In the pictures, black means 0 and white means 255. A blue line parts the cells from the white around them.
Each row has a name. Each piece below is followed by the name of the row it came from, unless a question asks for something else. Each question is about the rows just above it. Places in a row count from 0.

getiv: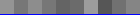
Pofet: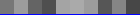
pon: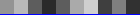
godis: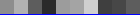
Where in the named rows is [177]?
godis, 1
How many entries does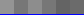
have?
6
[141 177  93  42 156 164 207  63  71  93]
godis
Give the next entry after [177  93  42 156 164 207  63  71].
[93]
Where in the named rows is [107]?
getiv, 5

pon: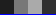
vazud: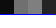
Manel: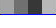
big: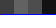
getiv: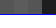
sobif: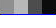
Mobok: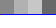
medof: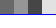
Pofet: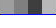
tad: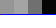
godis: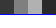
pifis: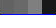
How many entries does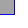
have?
1
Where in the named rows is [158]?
Pofet, 0
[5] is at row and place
tad, 3
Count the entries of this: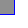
1
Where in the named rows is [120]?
pon, 1

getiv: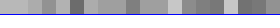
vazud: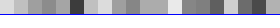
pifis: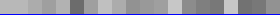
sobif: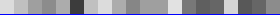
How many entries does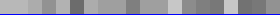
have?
20
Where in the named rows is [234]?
vazud, 12
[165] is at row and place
vazud, 4
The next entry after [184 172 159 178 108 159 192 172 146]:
[153]
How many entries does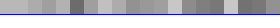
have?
20
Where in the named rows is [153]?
pifis, 10

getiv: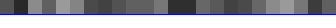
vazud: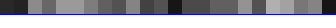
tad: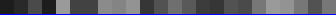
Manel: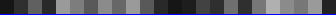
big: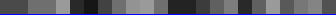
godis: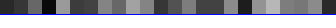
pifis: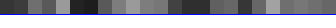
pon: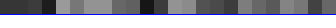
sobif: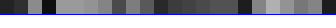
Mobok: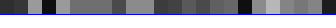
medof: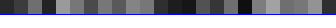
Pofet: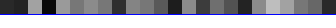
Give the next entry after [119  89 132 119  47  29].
[22]
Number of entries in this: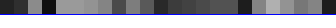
24
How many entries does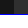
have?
2

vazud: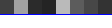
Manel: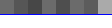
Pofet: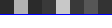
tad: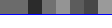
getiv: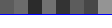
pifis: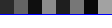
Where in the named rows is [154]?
tad, 7
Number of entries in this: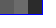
3
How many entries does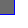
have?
1
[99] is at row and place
pifis, 1
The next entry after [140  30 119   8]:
[162]
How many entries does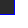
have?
1
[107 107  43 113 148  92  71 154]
tad

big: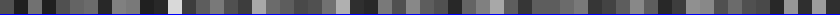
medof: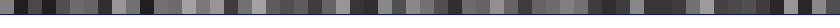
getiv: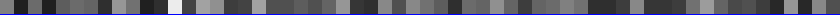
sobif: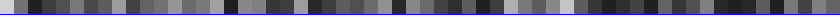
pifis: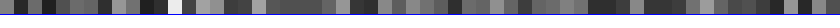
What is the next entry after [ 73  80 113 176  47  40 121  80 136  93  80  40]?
[100]
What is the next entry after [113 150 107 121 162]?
[32]
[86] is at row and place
pifis, 19

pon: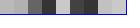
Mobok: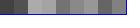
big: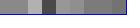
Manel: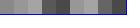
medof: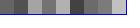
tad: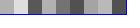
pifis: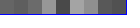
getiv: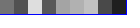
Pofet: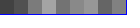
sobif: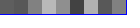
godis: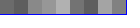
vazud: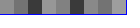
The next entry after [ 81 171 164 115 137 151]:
[101]
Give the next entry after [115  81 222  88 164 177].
[193]
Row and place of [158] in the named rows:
vazud, 8
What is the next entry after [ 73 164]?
[143]
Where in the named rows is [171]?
Mobok, 2
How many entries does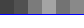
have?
6
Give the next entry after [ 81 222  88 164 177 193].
[73]

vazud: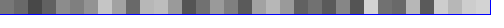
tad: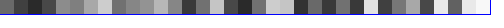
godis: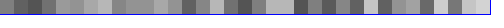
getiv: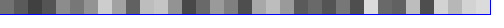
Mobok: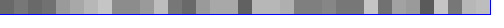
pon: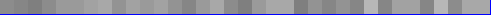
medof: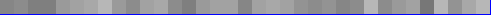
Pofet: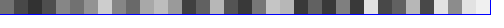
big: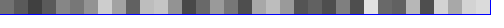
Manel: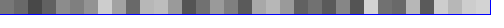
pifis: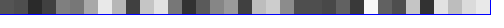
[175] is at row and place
Mobok, 20
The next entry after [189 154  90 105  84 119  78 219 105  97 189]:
[78]
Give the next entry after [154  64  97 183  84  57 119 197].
[183]
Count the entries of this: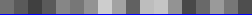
18
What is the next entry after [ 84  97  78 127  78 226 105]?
[97]

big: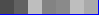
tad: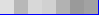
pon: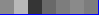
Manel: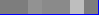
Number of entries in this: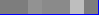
7
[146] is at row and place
Manel, 2
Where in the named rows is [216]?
tad, 2
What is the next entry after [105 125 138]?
[125]
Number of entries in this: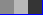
3
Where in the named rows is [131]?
big, 3

